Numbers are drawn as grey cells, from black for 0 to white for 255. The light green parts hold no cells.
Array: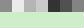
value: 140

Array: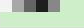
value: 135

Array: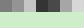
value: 148

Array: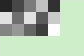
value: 123

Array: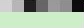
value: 142

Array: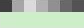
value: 144
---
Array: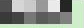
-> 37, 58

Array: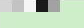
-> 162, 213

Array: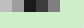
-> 127, 191

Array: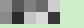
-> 206, 138

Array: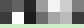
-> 126, 59

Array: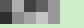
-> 152, 46
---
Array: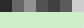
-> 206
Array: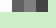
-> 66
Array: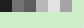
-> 164
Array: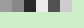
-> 204
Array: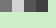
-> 64
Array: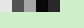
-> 40
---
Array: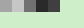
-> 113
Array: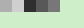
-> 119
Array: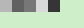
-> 119
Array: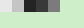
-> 123
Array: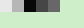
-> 103
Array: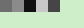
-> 110
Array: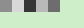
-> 142
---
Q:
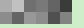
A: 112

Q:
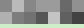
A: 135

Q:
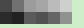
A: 156

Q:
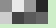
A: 152

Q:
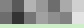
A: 179

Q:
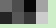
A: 7

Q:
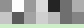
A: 154

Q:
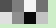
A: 244

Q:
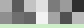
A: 195

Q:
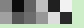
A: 99
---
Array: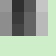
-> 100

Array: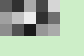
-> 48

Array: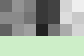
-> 221

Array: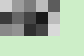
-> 25

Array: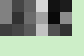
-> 9

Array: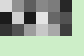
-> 103
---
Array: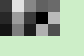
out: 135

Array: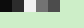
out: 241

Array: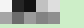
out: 18

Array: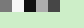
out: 17

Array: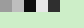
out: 14

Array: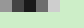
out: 26

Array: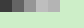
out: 150

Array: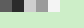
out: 206

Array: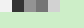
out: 147

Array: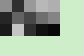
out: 153
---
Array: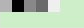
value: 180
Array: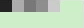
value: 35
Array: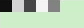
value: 16
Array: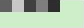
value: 96
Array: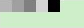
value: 182
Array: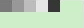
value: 121
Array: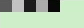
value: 89
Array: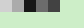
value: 209
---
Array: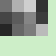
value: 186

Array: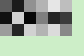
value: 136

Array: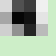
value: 186

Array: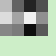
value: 88

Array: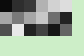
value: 99

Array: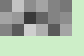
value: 164

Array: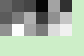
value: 241

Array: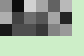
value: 153
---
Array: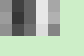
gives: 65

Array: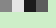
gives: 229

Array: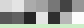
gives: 228

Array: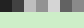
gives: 66

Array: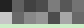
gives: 96

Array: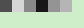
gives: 214
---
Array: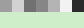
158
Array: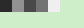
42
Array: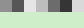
144
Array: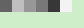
99
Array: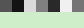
84
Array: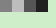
129
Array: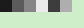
27
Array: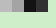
188
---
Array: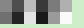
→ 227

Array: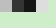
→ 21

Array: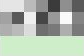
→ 219

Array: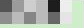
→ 134

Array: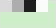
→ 30

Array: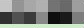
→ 59
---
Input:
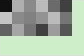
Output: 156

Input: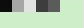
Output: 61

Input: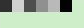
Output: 185

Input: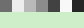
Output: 248

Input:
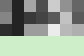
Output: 184

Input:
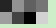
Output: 3

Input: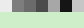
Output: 21
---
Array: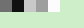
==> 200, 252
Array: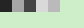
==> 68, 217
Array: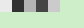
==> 180, 234
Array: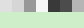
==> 246, 246
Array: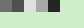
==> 223, 223
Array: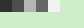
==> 181, 242
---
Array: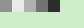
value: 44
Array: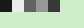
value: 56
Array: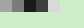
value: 217
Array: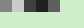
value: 94
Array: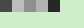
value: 39
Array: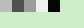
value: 6
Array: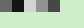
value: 71
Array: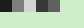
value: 96
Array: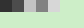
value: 215
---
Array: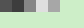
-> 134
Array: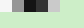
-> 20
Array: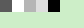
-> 181
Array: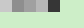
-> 160
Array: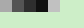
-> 46
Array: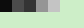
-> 52
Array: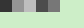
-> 190
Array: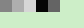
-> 214
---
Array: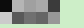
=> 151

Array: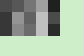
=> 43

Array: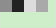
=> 169

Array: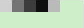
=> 186

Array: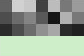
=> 32

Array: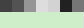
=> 118
